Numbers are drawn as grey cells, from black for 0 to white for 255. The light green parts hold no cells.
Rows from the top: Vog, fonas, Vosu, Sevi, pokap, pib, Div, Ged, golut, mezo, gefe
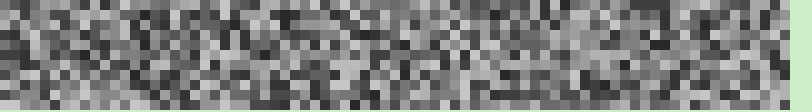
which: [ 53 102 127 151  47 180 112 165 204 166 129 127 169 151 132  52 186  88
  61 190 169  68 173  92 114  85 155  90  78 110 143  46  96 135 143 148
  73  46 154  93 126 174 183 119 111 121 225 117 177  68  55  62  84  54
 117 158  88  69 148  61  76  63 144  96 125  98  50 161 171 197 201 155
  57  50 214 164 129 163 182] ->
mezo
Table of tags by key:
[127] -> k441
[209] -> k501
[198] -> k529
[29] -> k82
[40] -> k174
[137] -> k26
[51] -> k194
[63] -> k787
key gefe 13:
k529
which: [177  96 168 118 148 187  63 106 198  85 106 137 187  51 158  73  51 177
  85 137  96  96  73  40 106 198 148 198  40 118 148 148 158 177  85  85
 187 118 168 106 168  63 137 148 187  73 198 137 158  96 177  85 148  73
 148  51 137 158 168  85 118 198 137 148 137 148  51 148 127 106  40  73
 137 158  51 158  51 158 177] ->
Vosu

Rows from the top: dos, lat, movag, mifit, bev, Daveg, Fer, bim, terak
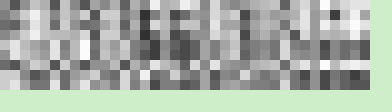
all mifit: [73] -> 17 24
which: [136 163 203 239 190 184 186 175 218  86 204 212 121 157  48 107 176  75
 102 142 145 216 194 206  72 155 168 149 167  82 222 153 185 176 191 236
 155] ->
mifit
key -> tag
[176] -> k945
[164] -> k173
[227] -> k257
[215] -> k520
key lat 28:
k173
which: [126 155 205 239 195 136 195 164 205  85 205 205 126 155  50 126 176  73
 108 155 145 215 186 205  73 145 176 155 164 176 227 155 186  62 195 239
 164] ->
lat
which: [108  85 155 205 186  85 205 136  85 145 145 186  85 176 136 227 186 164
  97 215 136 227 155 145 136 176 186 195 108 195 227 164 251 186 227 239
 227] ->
Fer
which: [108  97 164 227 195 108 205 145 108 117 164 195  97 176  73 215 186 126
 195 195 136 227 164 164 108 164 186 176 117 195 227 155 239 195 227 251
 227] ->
movag
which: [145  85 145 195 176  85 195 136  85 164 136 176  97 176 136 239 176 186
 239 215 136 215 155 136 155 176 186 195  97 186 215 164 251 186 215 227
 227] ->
dos

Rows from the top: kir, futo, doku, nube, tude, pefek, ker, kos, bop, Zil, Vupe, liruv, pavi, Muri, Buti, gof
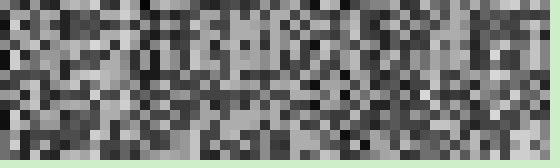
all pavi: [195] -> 1 43 44 53
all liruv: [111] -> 3 29 42
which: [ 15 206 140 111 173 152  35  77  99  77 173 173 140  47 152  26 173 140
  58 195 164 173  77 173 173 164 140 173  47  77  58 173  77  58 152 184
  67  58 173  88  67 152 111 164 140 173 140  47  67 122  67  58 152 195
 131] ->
ker
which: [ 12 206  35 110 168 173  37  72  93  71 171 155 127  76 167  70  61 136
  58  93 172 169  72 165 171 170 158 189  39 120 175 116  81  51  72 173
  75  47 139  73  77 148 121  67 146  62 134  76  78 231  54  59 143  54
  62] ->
liruv
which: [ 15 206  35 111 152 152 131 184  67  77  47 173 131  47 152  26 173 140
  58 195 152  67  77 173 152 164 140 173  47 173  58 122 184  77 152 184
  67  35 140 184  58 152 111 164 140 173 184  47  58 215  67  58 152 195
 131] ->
pefek

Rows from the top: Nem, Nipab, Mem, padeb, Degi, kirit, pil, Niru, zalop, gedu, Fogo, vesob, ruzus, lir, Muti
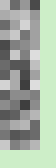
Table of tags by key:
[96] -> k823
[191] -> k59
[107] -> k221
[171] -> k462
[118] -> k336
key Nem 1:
k221
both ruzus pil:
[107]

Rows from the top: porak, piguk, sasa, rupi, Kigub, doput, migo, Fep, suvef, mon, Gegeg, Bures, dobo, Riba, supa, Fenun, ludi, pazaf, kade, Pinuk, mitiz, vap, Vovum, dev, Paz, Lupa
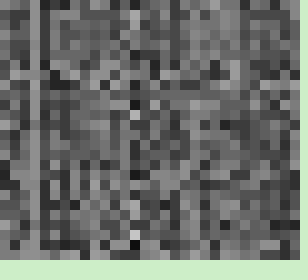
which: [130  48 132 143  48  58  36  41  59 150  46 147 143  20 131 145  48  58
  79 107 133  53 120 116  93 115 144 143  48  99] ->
Paz
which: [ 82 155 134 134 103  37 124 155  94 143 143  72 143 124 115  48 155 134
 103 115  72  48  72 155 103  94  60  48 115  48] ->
Fep

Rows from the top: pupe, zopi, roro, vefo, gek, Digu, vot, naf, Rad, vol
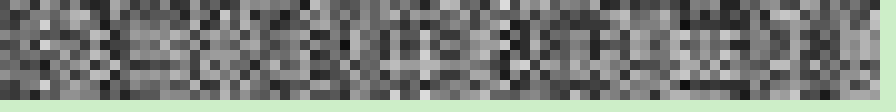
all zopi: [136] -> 6 19 34 36 42 60 65 84
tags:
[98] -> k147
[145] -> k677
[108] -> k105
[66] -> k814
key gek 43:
k814
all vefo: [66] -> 7 19 24 80 83

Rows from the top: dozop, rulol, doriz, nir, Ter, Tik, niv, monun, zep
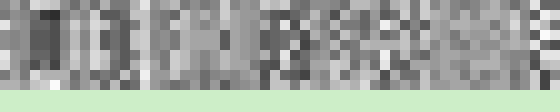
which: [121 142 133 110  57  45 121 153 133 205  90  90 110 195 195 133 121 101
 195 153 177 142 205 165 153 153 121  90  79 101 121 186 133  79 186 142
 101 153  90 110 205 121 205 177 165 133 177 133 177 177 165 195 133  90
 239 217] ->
rulol
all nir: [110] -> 11 28 36 41

